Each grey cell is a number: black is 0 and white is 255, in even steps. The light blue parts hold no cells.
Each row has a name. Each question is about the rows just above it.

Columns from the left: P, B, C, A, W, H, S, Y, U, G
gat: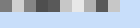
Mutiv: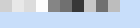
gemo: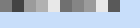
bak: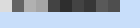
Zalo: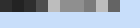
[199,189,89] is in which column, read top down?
G
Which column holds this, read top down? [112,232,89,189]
U
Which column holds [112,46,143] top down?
H
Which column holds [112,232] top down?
U

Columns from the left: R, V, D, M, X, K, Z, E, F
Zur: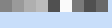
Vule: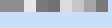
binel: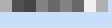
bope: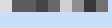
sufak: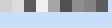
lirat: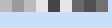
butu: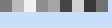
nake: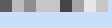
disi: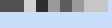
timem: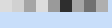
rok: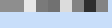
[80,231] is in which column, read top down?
K
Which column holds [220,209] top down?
R
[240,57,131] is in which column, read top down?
E
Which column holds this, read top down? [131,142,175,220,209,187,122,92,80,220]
R
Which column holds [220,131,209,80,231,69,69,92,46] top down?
K

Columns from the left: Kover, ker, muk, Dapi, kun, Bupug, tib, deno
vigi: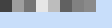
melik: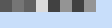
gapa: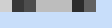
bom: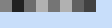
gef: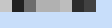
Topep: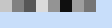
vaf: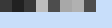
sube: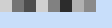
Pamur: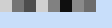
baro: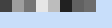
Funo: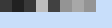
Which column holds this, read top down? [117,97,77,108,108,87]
muk
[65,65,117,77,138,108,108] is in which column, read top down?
deno
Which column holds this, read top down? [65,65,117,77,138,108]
deno
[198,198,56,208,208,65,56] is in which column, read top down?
Kover
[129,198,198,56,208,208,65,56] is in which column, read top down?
Kover
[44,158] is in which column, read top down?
tib

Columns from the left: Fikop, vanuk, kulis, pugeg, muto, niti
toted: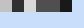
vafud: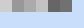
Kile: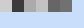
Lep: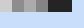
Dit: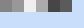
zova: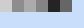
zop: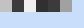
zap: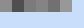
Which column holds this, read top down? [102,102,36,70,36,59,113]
muto
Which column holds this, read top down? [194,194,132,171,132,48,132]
pugeg
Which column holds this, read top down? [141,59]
vanuk
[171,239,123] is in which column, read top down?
kulis

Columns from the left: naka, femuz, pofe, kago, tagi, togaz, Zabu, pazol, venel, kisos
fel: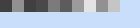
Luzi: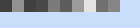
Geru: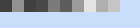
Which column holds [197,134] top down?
kisos
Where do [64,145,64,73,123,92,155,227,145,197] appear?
fel
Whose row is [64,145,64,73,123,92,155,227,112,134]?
Luzi
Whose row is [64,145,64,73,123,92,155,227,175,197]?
Geru
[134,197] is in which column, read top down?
kisos
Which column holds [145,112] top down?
venel

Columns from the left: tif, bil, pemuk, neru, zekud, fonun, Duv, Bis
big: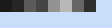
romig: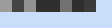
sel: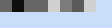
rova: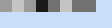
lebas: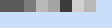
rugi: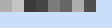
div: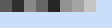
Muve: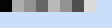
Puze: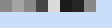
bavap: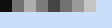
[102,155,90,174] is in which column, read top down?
tif
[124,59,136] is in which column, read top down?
pemuk
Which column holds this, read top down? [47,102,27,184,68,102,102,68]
neru

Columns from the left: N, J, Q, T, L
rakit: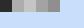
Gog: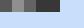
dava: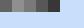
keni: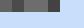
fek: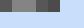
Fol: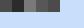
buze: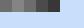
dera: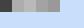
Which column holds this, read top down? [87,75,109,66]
N
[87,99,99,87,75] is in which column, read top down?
N
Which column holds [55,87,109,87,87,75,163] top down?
T
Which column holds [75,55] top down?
L

